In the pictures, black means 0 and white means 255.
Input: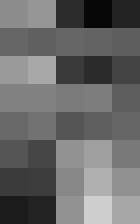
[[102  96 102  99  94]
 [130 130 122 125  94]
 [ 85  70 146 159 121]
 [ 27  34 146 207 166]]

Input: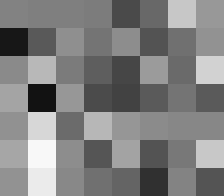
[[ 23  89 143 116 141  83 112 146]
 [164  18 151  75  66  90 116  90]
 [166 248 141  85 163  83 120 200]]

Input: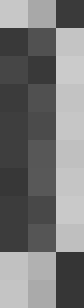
[[ 57  81 196]
 [ 59  80 195]
 [ 62  87 192]
 [ 60  72 201]
 [193 177  53]]

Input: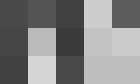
[[ 70 186  58 194 202]]

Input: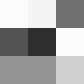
[[ 83  46 252]]

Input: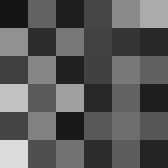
[[145  45 120  66  53  40]
 [193  90 160  40  99  31]
 [219  79 114  44  92  36]]

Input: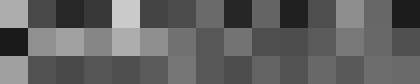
[[ 26 144 161 134 173 143 113  87 115  78  77  90 120 104  80]]
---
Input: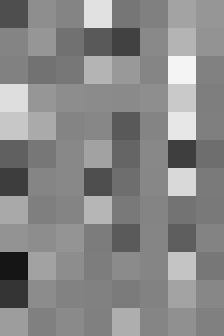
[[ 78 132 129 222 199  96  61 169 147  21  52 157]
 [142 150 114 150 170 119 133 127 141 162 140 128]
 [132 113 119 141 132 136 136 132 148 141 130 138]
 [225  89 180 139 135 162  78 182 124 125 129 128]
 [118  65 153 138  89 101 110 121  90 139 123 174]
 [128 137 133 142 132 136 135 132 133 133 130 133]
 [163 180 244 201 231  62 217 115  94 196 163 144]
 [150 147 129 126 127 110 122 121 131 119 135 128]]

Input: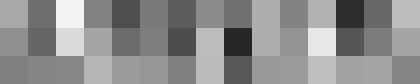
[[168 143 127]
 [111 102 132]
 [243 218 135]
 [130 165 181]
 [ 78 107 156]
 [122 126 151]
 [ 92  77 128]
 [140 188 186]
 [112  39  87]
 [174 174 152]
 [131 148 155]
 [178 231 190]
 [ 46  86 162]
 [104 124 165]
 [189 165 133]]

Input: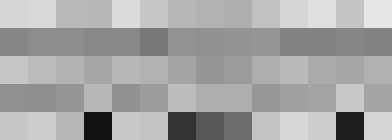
[[214 134 198 144 199]
 [217 140 187 143 204]
 [185 141 180 150 183]
 [184 136 166 183  17]
 [220 137 184 146 200]
 [199 120 178 156 195]
 [183 147 164 188  51]
 [178 144 150 174  88]
 [174 148 155 175 108]
 [193 150 174 151 195]
 [214 130 186 160 216]
 [224 131 170 164 205]
 [196 135 167 201  31]
 [230 131 176 165 213]]

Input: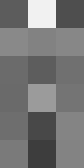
[[ 92 137 107 106 110 122]
 [241 130  93 155  72  61]
 [ 78 135 112 116 132 131]]

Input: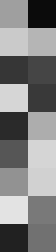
[[159 202  54 214  42  86 146 227  33]
 [ 11 181  69  57 173 213 209 121 113]]

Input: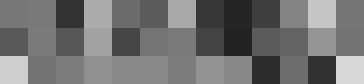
[[119  89 206]
 [121 123 114]
 [ 51  87 124]
 [172 162 144]
 [108  70 137]
 [ 91 116 137]
 [169 122 125]
 [ 55  68 147]
 [ 37  35 136]
 [ 62  91  44]
 [131  99 109]
 [198 148  49]
 [117 115 217]]

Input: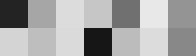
[[ 35 212]
 [166 190]
 [220 218]
 [198  22]
 [112 188]
 [232 220]
 [148 136]]
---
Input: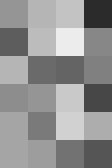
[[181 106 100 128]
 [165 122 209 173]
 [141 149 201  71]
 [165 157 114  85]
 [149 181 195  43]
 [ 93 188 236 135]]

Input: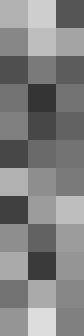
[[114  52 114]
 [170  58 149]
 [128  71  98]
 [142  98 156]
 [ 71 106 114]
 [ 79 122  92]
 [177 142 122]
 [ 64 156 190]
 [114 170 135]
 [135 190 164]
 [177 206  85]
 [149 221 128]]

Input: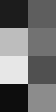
[[231  80]
 [ 28  94]
 [189 114]
 [ 13 140]]

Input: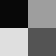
[[223  84]
 [  8 158]]

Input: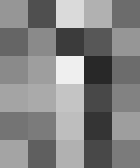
[[150  79 218 177 108]
 [164  95 177  72 123]
 [116 123 190  52 158]
 [101 138  59  87 150]
 [138 158 239  40 108]
 [164 170 196  72 130]]

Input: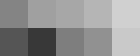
[[ 85  56 126 145 201]
 [132 160 167 181 208]]
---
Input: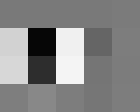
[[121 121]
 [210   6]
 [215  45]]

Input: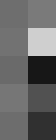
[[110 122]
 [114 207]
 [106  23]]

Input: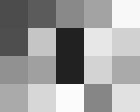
[[ 76  91]
 [ 78 197]
 [145 160]]

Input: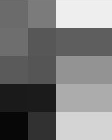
[[107 123]
 [110  87]
 [ 90  85]]

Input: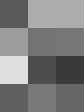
[[ 90 173]
 [157 115]
 [223  77]]

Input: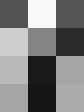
[[ 82 248]
 [206 132]
 [185  25]]

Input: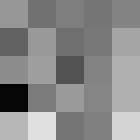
[[151 113]
 [ 98 153]
 [141 158]]
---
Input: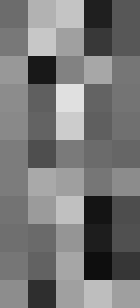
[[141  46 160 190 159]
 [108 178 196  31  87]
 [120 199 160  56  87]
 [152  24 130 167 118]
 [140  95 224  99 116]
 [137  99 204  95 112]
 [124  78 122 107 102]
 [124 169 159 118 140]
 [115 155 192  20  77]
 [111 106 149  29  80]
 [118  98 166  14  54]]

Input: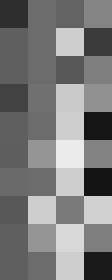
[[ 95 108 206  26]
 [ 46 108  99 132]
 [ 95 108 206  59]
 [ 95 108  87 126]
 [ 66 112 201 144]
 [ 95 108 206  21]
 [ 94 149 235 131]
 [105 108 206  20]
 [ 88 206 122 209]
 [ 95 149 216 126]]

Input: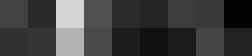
[[ 49  54 177  73  29  16  27  69  32]
 [ 65  40 212  80  43  37  60  55   4]]

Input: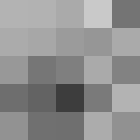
[[146 112 111 172 145]
 [179 178 170 201 116]
 [171 167 155 150 170]
 [152 118 127 170 130]
 [110  99  61 122 179]]

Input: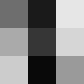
[[204   9 154]
 [110  26 230]
 [170  54 214]]

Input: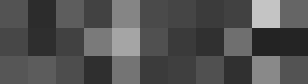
[[ 86  92  77  47 116  59  63  80  48 137  83]
 [ 83  44  93  66 133  74  69  59  65 196 101]
 [ 71  46  65 122 165  80  58  48 111  35  36]]
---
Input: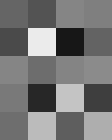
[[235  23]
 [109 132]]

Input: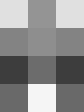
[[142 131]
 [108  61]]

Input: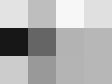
[[101 179]
 [153 180]]

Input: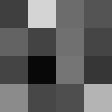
[[ 67 112]
 [  8 117]]

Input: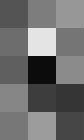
[[228 117]
 [ 12 139]]

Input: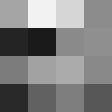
[[ 26 138]
 [162 171]]
